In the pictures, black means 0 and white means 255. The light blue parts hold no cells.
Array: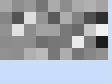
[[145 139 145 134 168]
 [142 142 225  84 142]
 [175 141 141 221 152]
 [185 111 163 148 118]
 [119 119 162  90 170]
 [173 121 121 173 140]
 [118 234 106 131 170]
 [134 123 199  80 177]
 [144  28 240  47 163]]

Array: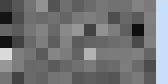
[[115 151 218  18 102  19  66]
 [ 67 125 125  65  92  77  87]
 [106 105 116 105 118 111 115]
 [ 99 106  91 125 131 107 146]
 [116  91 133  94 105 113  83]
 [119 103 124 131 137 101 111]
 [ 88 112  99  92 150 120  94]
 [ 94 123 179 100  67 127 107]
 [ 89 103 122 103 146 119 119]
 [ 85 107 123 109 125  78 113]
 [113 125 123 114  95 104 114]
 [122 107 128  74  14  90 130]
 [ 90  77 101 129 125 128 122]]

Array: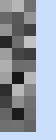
[[112 101  65  45 160 175 158  38 147 104 161]
 [113  27 141 183  23 109  69 110  86  88 182]
 [100 108 112 134 182 110  60 194  65 147 111]]

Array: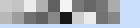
[[184 202]
 [157 195]
 [113 235]
 [ 97 176]
 [135  96]
 [ 23 243]
 [205 120]
 [234 102]
 [114 118]
 [135 172]]

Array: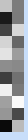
[[ 10 150 160 239  61 141 227 212  67  26 195]
 [186  73 250 121 113 137 157 103 215 123 124]]

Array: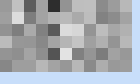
[[135 148 187 146 159 154]
 [158 143 151 126 220 193]
 [158 164 150 170 125  93]
 [183 142 136 129 163 162]
 [163  84 164  90 179  45]
 [151 227 181 219 185 147]
 [183 128 196 214 170 190]
 [138 149 160 148 189 191]
 [173 124 176 189 130 139]
 [153 162 148 167 140 156]
 [156 152 184 177 163 184]]

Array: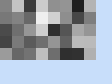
[[155  68  75 120 130]
 [103 122 111 131 195]
 [115  91 150 104  59]
 [191 111 206 239 204]
 [110 149  47 208 144]
 [ 47  97  85 142 148]
 [ 49 187 167  71  31]
 [176 186 149 126 179]]

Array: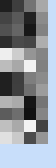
[[224 191  92 180  32  32 188 238  44  81  68  31]
 [201 169 110 170  63  62 168 205  74 101  89  62]
 [ 75 242  16  21 111 126 242 149  69  23  34 116]
 [149  66 133 117 156 139 128 132 174 130 139 168]]

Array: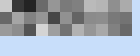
[[154 104 203]
 [141 165  55]
 [ 84 130  35]
 [212 149 106]
 [158  70 150]
 [114 145 122]
 [178 100 128]
 [150 139 186]
 [168 141 181]
 [129 121 143]
 [104 115 171]]
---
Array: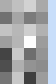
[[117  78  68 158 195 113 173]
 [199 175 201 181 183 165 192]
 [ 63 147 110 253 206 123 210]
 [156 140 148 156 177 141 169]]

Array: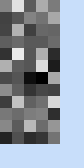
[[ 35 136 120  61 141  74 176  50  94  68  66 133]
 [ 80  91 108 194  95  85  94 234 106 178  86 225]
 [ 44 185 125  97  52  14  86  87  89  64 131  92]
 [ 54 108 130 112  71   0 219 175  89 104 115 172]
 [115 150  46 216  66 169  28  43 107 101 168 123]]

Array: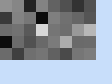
[[107  12 108  57 145]
 [ 63 107 114 131 134]
 [111  81  89 119  34]
 [117 105 215  11 131]
 [ 97 123 117 127  98]
 [ 74 172 110 112  80]
 [118 106 153 102  50]
 [124 107 183  85  81]]

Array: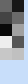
[[199 238   9  68 102]
 [192  86 161 106  23]]

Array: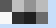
[[247  88]
 [ 47 191]
 [ 31 147]
 [107 187]]

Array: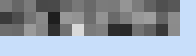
[[109  58 123]
 [106  77 102]
 [154 115 123]
 [133 137  72]
 [ 47  30  73]
 [113 152 102]
 [217 147 120]
 [122 109 105]
 [127 147 123]
 [ 43 105 122]
 [ 40 126 149]
 [113 152 124]
 [ 96 158  98]
 [ 56 101  79]
 [139 140  87]]
